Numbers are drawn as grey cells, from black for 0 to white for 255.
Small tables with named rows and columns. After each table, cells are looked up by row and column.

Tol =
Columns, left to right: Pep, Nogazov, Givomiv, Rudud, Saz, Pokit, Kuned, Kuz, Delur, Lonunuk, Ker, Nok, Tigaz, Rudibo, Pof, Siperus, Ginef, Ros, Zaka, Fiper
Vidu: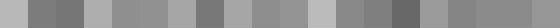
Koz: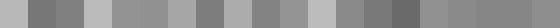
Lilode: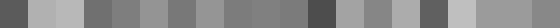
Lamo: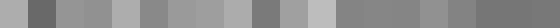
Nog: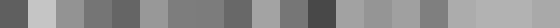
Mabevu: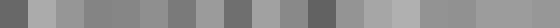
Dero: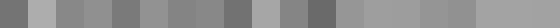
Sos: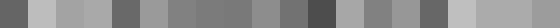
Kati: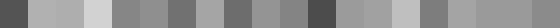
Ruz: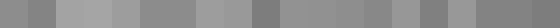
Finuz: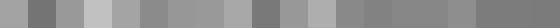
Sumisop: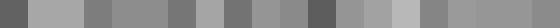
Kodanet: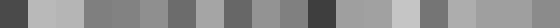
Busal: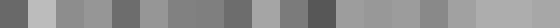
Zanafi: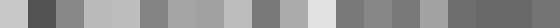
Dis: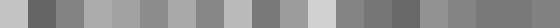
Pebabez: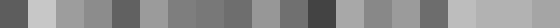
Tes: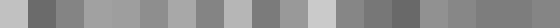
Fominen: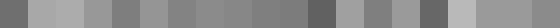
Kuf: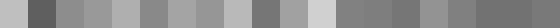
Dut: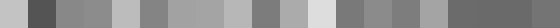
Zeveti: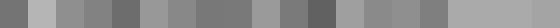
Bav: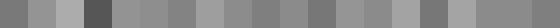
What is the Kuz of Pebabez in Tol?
120
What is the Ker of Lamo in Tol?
160
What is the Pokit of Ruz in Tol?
140
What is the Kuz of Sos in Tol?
123
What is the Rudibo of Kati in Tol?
161
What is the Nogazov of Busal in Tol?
188
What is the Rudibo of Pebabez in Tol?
136
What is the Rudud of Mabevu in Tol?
132
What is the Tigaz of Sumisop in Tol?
149
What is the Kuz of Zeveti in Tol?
120
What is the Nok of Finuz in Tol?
174
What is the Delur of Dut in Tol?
183
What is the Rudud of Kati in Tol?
210
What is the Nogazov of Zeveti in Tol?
181
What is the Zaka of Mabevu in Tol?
156
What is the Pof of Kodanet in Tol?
197
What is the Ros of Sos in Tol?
171
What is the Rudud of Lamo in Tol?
145
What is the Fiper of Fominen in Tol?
139
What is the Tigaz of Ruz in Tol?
142
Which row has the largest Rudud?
Kati

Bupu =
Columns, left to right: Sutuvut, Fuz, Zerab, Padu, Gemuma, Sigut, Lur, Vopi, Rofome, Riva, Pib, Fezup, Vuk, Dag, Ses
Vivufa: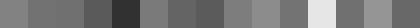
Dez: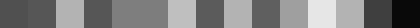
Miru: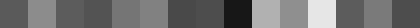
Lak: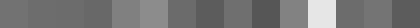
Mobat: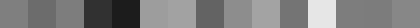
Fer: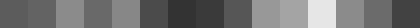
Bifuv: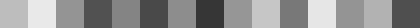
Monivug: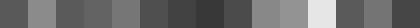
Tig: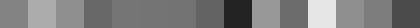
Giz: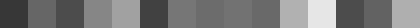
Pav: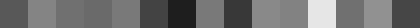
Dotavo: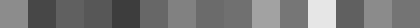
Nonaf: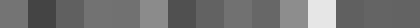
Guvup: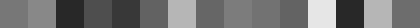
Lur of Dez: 191
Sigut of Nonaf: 139
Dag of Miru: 122
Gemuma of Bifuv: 132
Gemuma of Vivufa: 49
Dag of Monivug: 116
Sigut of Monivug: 79
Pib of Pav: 130
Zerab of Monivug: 90
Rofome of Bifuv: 150
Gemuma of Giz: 161
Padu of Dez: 86
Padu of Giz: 134
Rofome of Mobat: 141
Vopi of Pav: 121
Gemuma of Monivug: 118

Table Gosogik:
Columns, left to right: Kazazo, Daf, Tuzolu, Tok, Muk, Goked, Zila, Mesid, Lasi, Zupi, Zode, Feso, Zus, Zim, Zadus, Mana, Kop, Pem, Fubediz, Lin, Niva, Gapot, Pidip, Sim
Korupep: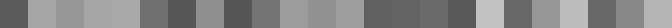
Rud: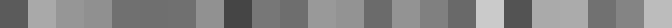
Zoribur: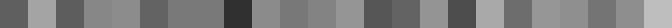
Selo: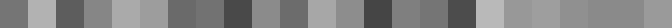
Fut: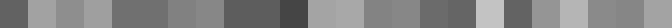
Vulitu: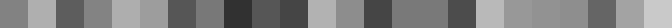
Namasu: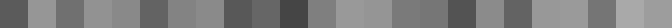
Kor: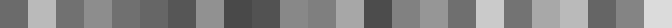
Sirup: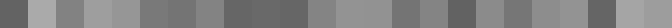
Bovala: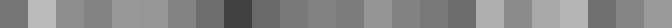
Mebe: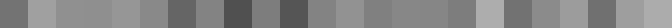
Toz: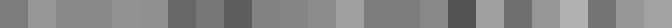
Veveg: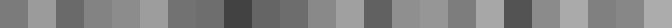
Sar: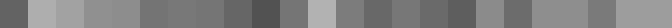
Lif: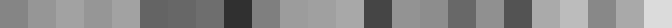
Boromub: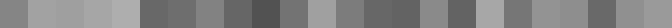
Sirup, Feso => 132
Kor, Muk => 112
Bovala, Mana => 120
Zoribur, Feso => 131
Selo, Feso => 167
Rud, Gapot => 113
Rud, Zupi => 119
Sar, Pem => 139
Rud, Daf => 169
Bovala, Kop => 109
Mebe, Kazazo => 115
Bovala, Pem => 174
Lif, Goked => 100
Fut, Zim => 131
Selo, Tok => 134
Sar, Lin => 142
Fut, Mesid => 135
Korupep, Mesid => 143
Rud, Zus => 147

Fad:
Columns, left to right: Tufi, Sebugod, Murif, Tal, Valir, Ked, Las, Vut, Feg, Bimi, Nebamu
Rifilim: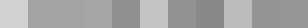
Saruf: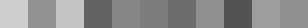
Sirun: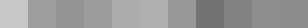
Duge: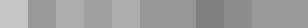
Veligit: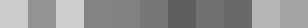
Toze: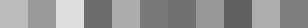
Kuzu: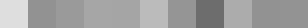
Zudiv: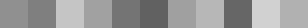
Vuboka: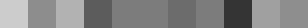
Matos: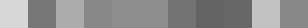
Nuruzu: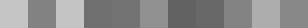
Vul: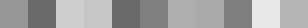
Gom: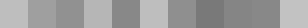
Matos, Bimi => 194
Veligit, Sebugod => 147
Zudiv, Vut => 183
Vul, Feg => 127
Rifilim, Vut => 136
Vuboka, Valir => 124
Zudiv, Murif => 197
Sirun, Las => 151
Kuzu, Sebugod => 146
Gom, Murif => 145
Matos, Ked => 141
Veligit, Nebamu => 163
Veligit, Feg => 105
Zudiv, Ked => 97
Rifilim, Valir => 144
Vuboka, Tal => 92

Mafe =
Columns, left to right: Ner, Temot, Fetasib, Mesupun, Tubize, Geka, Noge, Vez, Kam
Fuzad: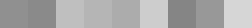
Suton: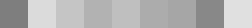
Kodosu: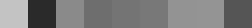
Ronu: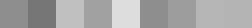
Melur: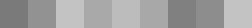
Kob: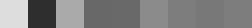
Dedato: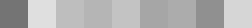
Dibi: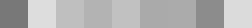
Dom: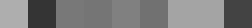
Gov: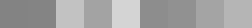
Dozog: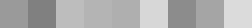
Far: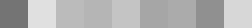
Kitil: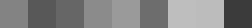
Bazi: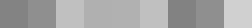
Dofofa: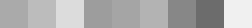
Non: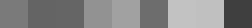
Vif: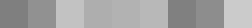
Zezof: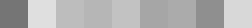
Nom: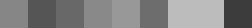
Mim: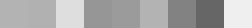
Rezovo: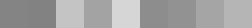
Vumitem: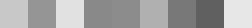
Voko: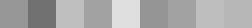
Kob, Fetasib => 170
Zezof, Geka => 166
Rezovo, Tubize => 214
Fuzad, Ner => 144
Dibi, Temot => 221
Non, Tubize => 161
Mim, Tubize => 155
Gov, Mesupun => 163
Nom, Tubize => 152
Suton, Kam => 224
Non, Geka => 109
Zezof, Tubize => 194
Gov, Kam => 181
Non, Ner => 122

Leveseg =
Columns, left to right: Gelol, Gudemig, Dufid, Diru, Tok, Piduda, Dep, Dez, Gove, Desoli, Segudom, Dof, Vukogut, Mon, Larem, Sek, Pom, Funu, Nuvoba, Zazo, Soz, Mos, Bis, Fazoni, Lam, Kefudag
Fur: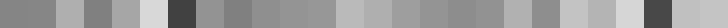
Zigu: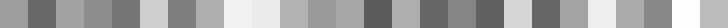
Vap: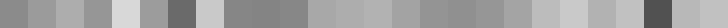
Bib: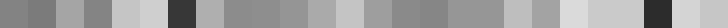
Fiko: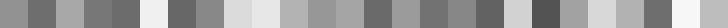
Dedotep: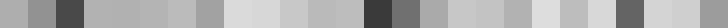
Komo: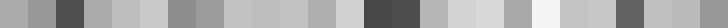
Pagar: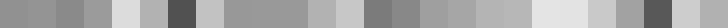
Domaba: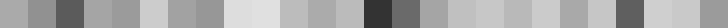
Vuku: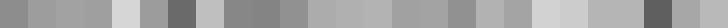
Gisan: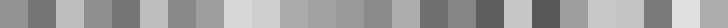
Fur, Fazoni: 72
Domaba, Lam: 201
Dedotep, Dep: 187
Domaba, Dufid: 91
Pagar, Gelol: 145
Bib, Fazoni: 44
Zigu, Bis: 172
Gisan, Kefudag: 172
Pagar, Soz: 227
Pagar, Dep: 81
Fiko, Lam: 247
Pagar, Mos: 201
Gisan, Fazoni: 122
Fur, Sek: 148
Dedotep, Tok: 177
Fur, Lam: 192

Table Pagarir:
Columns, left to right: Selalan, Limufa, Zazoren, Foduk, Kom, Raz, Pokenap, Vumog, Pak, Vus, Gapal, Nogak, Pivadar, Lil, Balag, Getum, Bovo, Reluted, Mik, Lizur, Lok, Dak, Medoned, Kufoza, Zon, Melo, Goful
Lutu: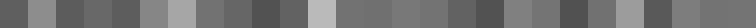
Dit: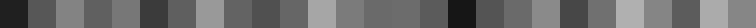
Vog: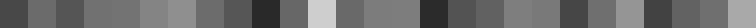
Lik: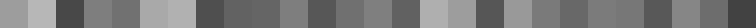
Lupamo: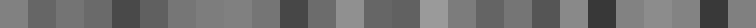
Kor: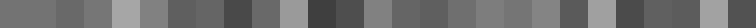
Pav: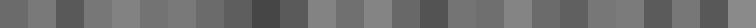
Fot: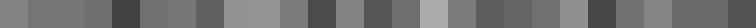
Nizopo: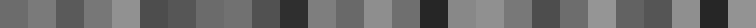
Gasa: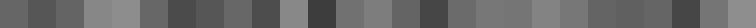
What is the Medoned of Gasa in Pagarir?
96
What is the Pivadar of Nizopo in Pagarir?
105
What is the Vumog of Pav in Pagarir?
107
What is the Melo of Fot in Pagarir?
106
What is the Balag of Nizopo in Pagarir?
111
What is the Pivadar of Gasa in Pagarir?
113
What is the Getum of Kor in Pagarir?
95
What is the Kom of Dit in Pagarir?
119
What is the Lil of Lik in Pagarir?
127
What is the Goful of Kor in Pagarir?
82
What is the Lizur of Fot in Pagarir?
113
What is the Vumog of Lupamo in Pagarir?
125

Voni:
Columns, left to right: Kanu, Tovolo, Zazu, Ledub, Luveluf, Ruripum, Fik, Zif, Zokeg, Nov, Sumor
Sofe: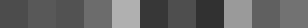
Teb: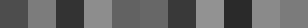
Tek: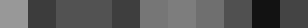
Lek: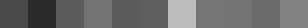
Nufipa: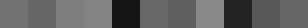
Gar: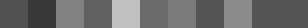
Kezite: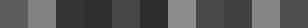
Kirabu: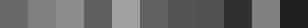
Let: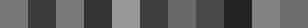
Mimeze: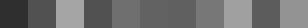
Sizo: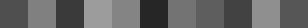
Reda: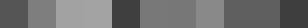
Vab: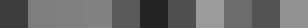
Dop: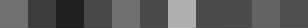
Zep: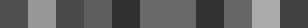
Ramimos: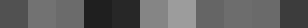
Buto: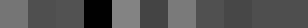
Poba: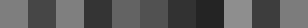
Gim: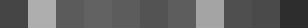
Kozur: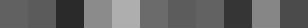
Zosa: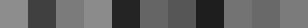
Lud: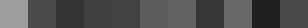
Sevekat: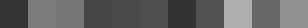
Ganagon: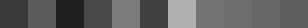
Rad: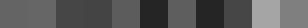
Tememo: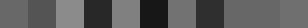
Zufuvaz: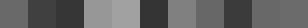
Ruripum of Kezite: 43
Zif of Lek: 117
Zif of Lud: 54
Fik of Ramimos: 156
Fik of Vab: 80
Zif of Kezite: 73
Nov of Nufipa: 88
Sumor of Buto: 78
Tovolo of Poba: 70
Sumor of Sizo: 86
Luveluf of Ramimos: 39
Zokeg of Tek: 80
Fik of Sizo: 115
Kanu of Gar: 80

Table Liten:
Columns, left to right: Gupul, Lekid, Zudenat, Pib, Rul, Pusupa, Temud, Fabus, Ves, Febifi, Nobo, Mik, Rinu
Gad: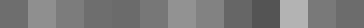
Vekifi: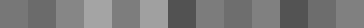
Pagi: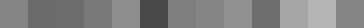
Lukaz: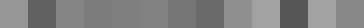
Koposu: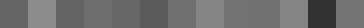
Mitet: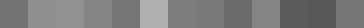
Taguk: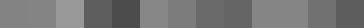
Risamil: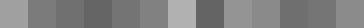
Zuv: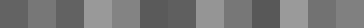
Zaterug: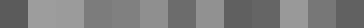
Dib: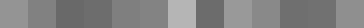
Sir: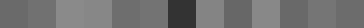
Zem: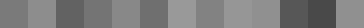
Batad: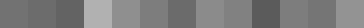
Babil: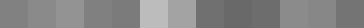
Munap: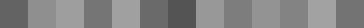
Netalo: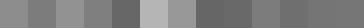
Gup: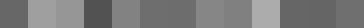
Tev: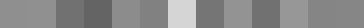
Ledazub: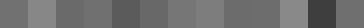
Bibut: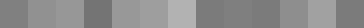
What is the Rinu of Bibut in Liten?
123
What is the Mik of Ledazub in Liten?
62
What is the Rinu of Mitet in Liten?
117
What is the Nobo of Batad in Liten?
125
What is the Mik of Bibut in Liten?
161
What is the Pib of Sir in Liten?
135

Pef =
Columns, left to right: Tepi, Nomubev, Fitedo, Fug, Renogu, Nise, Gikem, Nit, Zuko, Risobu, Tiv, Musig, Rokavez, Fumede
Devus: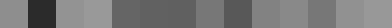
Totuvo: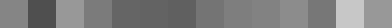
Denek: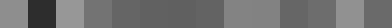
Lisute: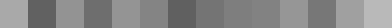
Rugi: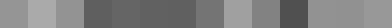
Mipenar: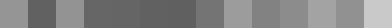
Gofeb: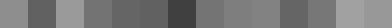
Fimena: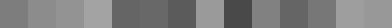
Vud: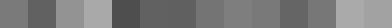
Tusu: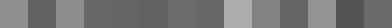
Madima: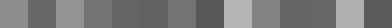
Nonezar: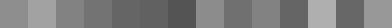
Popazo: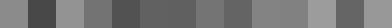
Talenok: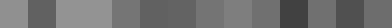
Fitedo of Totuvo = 152
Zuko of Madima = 181
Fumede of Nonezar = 152
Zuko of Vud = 126
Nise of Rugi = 97
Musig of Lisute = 119
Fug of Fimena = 163
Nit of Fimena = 154
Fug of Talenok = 147
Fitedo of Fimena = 147
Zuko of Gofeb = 126
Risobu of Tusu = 131
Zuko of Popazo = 100

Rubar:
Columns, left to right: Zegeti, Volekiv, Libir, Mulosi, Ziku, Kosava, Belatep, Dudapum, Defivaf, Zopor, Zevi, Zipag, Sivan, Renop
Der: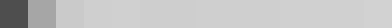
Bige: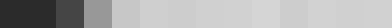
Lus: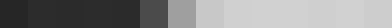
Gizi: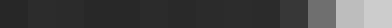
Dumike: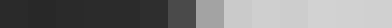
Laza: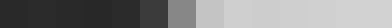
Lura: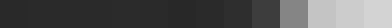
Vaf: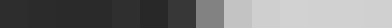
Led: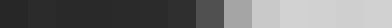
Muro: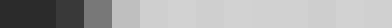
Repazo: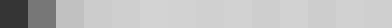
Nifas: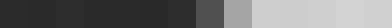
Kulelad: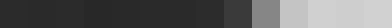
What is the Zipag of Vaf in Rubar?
209
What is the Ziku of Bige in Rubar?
199
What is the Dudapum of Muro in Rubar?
207
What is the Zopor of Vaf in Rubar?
207
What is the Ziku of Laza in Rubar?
43
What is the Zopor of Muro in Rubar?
209
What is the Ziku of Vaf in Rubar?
47
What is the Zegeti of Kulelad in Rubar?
43

